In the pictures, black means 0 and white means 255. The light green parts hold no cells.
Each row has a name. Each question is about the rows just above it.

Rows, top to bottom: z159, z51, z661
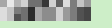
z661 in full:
[221 196  82 112  43 167 140 140 209 153 124  82  70]
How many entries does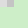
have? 2

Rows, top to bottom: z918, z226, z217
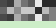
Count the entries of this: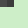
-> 2
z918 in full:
[ 73  59 171 115  89 233  43  43]

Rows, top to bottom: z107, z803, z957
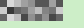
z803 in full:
[204  57 102 117 160 190 132 117 204]
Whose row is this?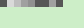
z107
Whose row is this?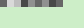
z957

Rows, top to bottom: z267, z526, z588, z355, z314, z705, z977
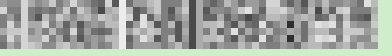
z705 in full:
[127 212 156 212 170 170 212 127 170 101 156  87 140 156 140 186 186 236
 101 156 224 186  87 127 186  87 156  74 170 186 186 200 127  87 170 113
 101 224 113 140 170  47 170 113 186 224 212 224 127 212 156 140 140 200]
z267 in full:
[156 140 140 212 170 140 156 200 127 156 212 156 140 113 101 212  87 236
 113 156 156 186 200 127 127 127 186  74 170 127 101 127 186 156 113 156
 156 127 212 212 140 101 140  87 170 140 186 140 140 156 140 113 224 186]

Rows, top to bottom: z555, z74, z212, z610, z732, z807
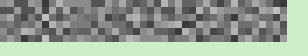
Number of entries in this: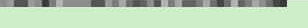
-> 41
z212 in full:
[140 167  99  70 124  84 191 111  84 111 140 124 111 111 154  70  99  84
 167 179 140 111 167 124  99 124 124 140  70  99 111 140  99  58 140 167
 140 111 111  70 154]
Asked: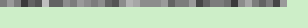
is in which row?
z807
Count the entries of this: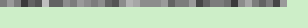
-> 41
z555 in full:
[140 154  84  84 154 140  58 124 179 140 140 140 140  84  84 154 124 167
 111  84  99 140  84 179 124 167  99  99 124 167 111  70 111 179  99 124
 167 140 111  70  58]

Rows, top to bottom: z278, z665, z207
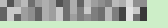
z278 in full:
[186  83 158 186 111 158 174 158  83 111 174  99 186 158 142 126 186 174
 214 142 142]
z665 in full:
[ 99 201 201 158 142  99 174 158 201 111 174 126 201 126 111 186 126  68
 226 201  56]
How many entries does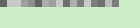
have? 17
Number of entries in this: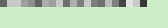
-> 21
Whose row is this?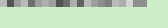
z278
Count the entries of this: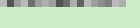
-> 18

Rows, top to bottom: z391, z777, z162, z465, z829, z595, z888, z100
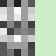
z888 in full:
[ 89 157 157 157  63]
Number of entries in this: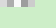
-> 5
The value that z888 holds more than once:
[157]
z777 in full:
[218 173 249 157 204]

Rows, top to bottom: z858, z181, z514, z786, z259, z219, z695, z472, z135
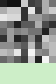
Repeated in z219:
[49]
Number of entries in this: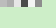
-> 6
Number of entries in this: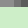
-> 4
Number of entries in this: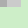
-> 3
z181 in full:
[173 203 203  49 230  61 173 203]
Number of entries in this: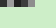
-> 5
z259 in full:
[103 157 128 141 115 115  33 141]

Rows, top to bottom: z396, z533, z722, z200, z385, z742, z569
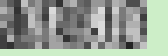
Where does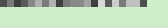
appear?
z385
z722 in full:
[122 122  63  78 192 136  63 204 151  91 122  91 136 204 204  63 176 122
 151 192  63]
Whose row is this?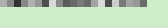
z533
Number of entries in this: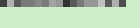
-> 18
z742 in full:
[ 63 176  91 122 122 136 122 163 151  50  91 122 151 151 192  91 176  78
 163 192 136]

